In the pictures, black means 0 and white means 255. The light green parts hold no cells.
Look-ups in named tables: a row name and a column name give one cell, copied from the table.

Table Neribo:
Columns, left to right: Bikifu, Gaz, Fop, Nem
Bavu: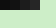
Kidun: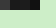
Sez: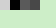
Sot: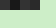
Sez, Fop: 90
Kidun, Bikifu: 57
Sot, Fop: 51
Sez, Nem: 72
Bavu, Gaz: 18
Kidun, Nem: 17
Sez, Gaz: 2
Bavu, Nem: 38
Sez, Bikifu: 209
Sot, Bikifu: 51
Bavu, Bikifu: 13
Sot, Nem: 42
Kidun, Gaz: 26
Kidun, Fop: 28
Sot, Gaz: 24
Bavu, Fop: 28

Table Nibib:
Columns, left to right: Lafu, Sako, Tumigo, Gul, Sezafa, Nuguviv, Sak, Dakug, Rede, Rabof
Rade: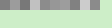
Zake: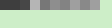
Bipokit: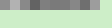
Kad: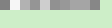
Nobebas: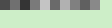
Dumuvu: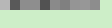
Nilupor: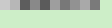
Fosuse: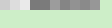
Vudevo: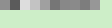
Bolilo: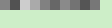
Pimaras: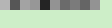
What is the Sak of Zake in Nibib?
131
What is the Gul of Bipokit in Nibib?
99
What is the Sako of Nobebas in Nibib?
112
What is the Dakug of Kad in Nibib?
165
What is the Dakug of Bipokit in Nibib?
135
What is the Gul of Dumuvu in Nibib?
142
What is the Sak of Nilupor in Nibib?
120
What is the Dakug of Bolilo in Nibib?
115
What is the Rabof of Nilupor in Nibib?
122
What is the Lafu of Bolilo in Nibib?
132
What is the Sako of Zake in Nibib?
62
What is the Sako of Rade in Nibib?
156
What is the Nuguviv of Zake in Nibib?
142
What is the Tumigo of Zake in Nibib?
71
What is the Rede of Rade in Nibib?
204

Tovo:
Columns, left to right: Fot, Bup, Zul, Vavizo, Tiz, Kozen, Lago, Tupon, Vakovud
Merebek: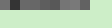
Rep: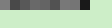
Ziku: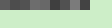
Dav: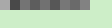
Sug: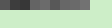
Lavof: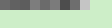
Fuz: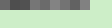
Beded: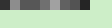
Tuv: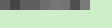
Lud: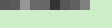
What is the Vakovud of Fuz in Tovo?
129
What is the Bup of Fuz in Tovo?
78
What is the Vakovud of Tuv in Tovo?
121
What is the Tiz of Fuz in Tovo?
107
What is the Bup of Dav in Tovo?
73
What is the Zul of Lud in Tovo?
149
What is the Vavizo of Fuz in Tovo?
118
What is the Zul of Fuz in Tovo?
81
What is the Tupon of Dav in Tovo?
106
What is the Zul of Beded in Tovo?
87
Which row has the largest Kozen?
Beded

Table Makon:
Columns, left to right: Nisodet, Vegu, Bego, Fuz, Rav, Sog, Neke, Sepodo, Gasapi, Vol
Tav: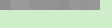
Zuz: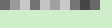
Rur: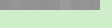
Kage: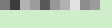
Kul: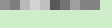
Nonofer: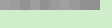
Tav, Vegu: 153
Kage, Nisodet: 122
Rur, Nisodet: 146
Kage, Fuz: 155
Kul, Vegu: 126
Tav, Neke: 144
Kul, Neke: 115
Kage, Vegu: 59
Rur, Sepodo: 148
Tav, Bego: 154
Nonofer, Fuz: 157
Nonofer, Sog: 154
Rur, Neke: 154
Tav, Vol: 151
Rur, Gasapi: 150
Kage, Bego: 179
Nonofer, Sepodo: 153
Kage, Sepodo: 226
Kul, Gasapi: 131
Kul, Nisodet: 144

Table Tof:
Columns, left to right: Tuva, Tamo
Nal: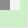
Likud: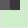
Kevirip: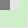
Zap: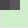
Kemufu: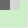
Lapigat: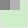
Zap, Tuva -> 72
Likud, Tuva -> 89
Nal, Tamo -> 243
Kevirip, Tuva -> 127
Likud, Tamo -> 57
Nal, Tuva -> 141
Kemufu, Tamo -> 214
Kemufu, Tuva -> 105
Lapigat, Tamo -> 178
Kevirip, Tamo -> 229
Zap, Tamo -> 87
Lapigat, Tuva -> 134
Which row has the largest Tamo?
Nal

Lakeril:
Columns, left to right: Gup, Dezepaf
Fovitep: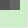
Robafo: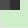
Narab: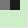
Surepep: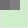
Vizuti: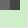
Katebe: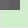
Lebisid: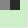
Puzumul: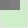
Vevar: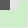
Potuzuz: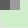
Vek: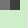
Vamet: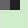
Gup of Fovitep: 84
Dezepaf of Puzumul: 128
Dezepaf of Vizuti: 71
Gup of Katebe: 101
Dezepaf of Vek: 62
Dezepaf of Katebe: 94
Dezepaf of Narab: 26
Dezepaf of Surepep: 128
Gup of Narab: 118
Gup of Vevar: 90
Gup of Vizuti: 104
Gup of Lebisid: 132
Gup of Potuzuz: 93
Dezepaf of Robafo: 48

